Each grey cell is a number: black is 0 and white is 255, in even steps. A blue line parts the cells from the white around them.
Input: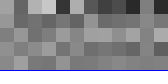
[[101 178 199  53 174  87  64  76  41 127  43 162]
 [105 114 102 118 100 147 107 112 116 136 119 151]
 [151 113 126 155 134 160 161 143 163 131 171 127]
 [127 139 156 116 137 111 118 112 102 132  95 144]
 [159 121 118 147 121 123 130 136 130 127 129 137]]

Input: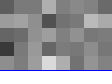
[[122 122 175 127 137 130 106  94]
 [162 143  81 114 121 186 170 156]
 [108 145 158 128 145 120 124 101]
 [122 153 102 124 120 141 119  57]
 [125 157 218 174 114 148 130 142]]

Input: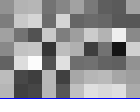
[[179 182 115 134 162 121  94  90 163 146]
 [200 213 108 213 101 107 103  88  87 125]
 [115  82 201 126 158 204 179 239 137 161]
 [194 198  53 189 176  62 114  20 208 137]
 [221 252  82 224 110 113  99  96 146  98]
 [ 72  62 183  64 167 182 186 166 158 188]
 [ 64  70 182  86 192 223 216 222 170 182]]

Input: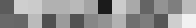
[[206 203 177 177 185 164  27 203 169 100 147 126 187  91]
 [103 187  80 155  82 135 147 178 111 125  86 206 241 105]]

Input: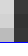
[[ 58 216]
 [ 51 211]
 [ 55 187]]

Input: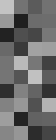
[[115  91 114 195]
 [ 31 108 109 153]
 [ 79  70 120  34]
 [ 58 162 159 105]
 [186 119  65 116]
 [ 85 193  93 117]
 [130 100  49  46]
 [151  81 179 130]
 [ 35  98 100 158]
 [150  44  69 134]]

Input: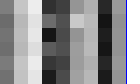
[[197 237  49  63 149 175  40 154 126]
 [184 226 108  80 201 185  20 145 108]
 [188 231  21  74 148 182  30 147 115]
 [184 221  92  80 157 185  22 147 110]
 [196 235  55  65 156 175  38 152 123]
 [194 229  27  75 161 183  27 148 113]]

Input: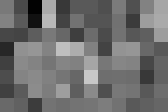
[[ 74   2 170  56  89  89  79 123  80 130 166 121]
 [ 90  17 184  67 114  84  84 113  59 157 170 130]
 [ 68  93 121 103  62 108  75 114  87  95 157  71]
 [145 150 131 191 173 129  67 147 150 104  88  39]
 [138 131 117 133 129 166 119 134 131  71 100  64]
 [132 138 129 117 103 199 110 111 109  56  98  77]
 [ 91 140 125 158  94 138  79 120 116  88 109  64]
 [ 97  60 115 110 115 117 125 114  89  96 102 105]]
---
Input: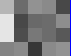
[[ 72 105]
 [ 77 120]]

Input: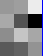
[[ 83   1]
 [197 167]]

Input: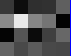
[[234 134]
 [ 85  11]]

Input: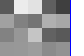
[[129 116]
 [151 197]]

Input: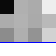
[[178 170]
 [175 147]]

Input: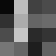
[[172 101]
 [198  42]]

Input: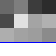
[[225 164]
 [162 157]]
